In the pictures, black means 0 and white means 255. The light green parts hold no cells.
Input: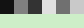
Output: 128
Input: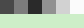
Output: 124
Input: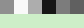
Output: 249
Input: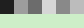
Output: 157
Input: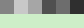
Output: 200
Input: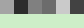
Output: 44
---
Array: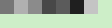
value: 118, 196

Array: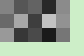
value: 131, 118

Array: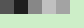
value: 84, 163

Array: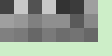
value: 66, 103

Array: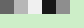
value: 101, 142

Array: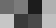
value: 108, 192

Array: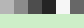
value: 182, 103
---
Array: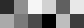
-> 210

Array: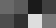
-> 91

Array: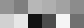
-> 175

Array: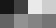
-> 64

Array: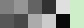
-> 99

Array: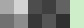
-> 77

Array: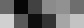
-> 139

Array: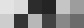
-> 36
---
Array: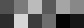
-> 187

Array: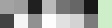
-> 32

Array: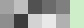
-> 81

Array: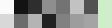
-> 46

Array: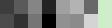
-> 133

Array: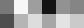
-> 158
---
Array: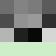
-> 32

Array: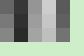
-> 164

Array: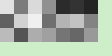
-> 117

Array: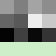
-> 64

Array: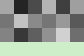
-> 145

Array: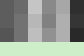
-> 145

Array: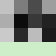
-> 41
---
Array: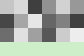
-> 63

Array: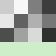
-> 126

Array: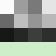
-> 121

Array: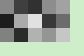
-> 49

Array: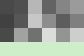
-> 183

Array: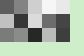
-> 207

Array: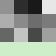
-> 25

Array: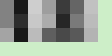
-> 206

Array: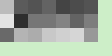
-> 83
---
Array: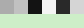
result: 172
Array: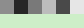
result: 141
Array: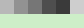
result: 184
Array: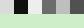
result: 219
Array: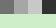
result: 113
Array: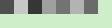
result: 79
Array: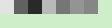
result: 227
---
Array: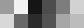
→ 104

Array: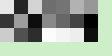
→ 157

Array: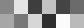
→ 120

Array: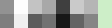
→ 239

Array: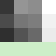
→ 118

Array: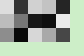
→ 119
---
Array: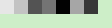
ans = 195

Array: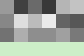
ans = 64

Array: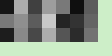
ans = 172

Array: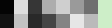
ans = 222

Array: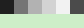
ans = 117

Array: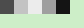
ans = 195

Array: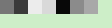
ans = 58

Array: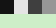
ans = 228

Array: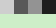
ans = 88

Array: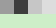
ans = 61
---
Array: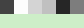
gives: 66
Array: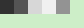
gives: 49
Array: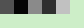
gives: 81
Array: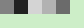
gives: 129
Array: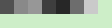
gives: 81
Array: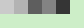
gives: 202
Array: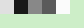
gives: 224
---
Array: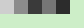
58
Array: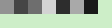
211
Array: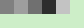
112
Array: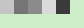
139
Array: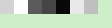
69
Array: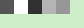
48
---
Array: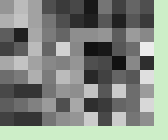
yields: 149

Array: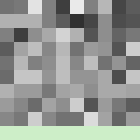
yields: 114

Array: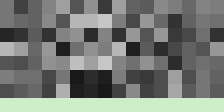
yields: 118

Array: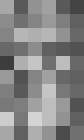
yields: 167

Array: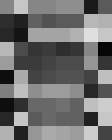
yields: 134

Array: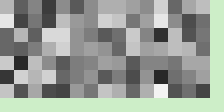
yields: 182

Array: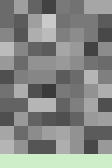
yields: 107

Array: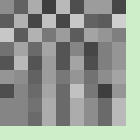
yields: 141
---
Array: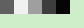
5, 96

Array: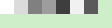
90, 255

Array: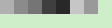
153, 176

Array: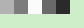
42, 178

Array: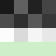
69, 252

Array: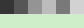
210, 53

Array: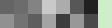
32, 145

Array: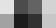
211, 162

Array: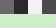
74, 106

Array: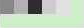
225, 136
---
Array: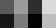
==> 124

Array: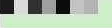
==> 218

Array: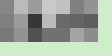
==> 147

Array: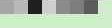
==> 185

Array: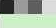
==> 155

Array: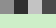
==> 47

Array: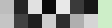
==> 65

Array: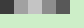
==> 161
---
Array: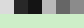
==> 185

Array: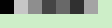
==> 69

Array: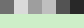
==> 191

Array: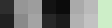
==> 19

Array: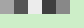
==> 63

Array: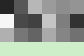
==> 155

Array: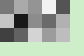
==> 242

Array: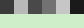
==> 114
